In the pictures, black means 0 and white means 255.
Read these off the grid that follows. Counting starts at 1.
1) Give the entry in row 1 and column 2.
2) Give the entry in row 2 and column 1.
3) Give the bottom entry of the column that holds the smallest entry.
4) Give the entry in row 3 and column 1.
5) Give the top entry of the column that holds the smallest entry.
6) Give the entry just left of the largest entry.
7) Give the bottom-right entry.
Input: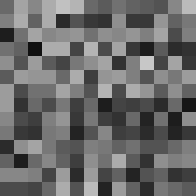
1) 164
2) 127
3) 68
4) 29
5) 135
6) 127
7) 91
